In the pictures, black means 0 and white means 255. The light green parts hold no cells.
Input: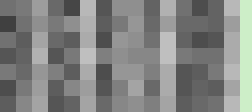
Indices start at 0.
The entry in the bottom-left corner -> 93
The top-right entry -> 184
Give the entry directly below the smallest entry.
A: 113
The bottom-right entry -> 184
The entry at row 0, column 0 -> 113
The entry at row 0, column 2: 157
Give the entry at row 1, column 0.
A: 64
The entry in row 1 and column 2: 143
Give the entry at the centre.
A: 143
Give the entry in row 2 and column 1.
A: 93
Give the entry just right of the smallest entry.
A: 113
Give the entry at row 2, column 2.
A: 164
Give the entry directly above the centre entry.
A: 150
